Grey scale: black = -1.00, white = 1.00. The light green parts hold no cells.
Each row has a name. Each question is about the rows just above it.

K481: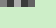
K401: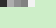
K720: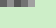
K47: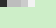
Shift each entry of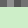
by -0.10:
[-0.32  0.03 -0.42 -0.20]
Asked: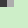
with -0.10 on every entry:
[-0.64  0.26]
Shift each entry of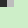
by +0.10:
[-0.55  0.58]
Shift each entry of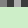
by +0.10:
[ 0.11 -0.44  0.46 -0.44]
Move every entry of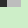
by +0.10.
[-0.55  0.58  0.58]
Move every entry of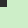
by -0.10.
[-0.75]
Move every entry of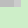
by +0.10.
[0.58 0.58 0.69]

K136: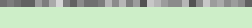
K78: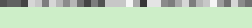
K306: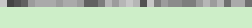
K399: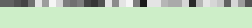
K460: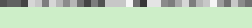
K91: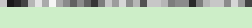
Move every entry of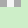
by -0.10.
[0.23 0.82 0.23]
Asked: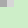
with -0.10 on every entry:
[0.23 0.58]
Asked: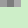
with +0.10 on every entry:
[0.32 0.08 0.43]

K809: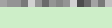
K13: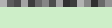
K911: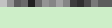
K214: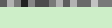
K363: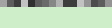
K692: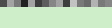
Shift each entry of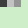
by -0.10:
[-0.62  0.42  0.06]
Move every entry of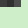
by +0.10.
[-0.42 -0.52 -0.30]

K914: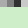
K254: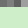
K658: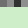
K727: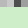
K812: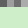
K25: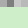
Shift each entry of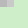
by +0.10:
[0.55 0.68]
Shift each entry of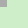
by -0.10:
[0.24]
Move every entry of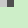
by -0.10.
[ 0.48 -0.48]
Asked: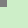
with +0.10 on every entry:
[0.09]
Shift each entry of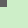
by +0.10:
[-0.15]
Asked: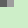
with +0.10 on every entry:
[-0.15  0.34]
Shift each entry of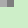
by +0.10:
[0.44 0.09]

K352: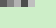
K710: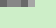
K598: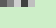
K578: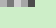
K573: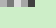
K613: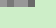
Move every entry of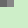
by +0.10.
[-0.08  0.16]
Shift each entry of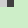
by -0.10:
[ 0.52 -0.60]

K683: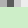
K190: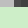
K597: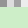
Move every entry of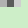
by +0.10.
[ 0.49 -0.19  0.72]
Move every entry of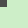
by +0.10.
[-0.30]
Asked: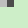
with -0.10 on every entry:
[ 0.39 -0.50]
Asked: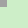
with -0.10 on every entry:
[0.17]
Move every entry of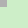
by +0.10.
[0.49]
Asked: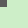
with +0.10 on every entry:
[-0.19]

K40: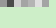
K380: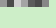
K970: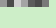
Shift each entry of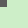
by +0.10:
[-0.18]
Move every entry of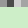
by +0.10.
[ 0.29 -0.31  0.73  0.39]
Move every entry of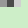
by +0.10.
[ 0.29 -0.31  0.73]
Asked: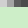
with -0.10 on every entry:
[ 0.53  0.19 -0.38 -0.51]
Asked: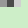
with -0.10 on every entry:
[ 0.09 -0.51  0.53]
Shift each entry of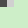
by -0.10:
[-0.51  0.53]
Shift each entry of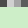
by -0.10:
[-0.51  0.53  0.19 -0.38]

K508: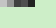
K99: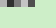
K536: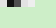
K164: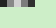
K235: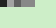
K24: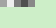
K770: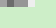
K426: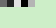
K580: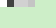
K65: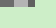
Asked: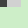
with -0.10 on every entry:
[-0.59  0.54  0.54]
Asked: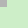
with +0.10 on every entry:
[0.51]
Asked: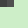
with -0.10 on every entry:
[-0.59 -0.48]
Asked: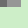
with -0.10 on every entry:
[-0.25  0.08  0.08]
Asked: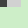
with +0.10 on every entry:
[-0.39  0.74  0.74]
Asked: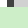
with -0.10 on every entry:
[ 0.89 -0.59  0.54  0.54]
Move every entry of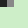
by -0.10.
[-0.83 -0.03]

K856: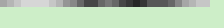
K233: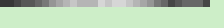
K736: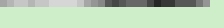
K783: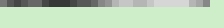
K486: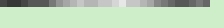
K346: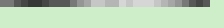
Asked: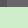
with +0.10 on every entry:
[-0.22 -0.09 -0.09 -0.09]
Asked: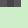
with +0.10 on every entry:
[-0.22 -0.35 -0.22]
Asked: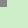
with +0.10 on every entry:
[0.16]
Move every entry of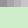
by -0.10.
[0.07 0.20 0.32 0.45]

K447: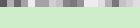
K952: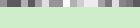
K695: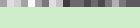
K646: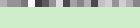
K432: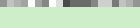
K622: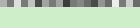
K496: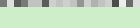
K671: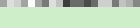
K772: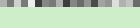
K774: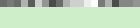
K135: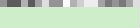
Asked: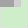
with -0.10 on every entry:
[0.18 0.18 0.52]
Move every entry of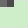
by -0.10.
[-0.26 -0.51]
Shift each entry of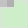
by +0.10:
[0.62 0.49]
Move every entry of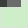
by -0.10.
[-0.62 -0.26 -0.26]
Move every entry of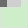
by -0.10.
[-0.26  0.52  0.52]
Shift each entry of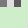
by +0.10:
[ 0.05  0.84 -0.19]

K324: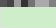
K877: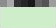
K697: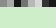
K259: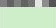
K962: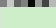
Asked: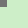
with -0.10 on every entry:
[-0.20]
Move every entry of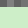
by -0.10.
[-0.33 -0.10 -0.33 -0.20]

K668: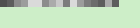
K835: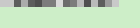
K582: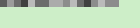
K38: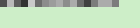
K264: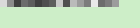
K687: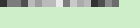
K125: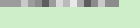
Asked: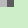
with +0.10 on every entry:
[ 0.56 -0.17]
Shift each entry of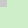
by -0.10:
[0.48]

